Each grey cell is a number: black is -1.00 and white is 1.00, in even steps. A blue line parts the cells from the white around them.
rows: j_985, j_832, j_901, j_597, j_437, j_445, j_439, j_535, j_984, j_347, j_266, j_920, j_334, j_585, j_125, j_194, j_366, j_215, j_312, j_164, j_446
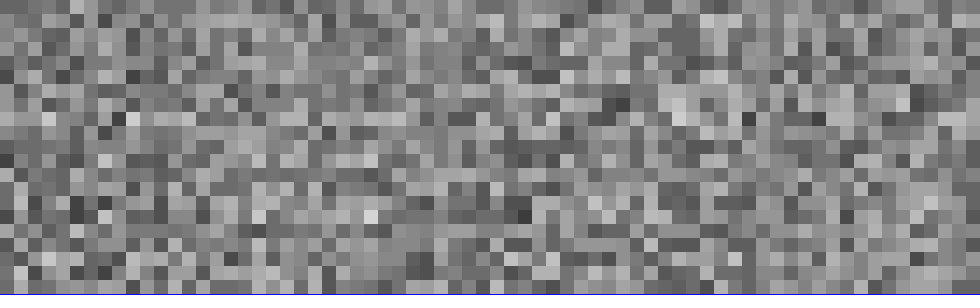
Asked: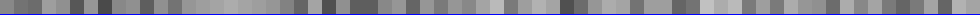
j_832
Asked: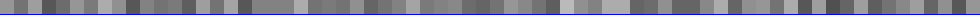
j_597
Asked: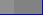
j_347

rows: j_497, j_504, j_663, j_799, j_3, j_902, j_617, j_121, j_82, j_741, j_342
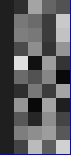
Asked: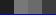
j_504
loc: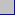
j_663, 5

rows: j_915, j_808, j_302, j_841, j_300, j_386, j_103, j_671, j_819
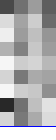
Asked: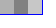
j_841
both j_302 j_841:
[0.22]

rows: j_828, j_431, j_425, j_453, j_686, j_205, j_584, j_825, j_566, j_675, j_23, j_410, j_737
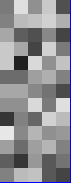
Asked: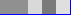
j_825
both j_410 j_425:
[-0.26]
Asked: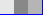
j_675
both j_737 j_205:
[0.01]
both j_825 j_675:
[0.13]

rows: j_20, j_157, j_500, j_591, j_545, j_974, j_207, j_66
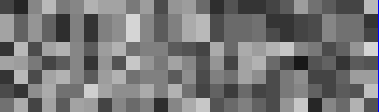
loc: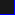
j_545, 22
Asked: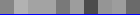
j_20
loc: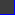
j_207, 17
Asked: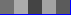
j_66

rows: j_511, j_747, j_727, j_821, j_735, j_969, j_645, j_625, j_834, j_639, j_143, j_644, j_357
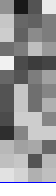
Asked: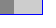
j_639
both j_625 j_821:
[-0.13]
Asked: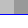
j_821
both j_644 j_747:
[0.55]
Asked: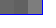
j_747
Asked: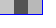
j_644

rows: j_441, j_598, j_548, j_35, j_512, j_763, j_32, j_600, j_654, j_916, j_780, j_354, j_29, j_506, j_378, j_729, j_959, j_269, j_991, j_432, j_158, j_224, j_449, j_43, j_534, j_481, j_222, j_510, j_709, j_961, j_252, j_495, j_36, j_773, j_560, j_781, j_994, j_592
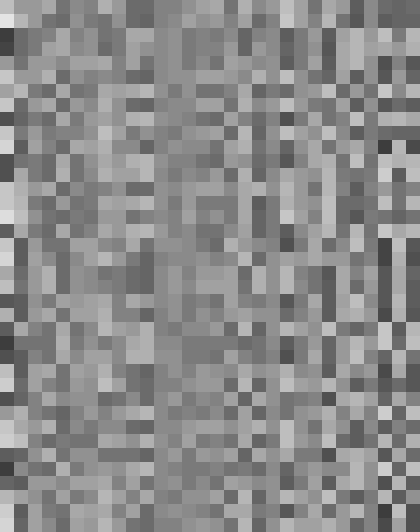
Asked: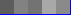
j_481
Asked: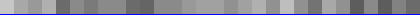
j_252
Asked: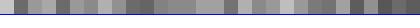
j_600
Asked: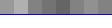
j_222

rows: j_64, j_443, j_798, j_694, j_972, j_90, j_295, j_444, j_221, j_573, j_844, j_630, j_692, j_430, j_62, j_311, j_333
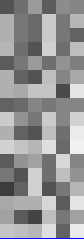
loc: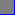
j_972, 6
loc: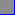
j_64, 5
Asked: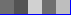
j_694

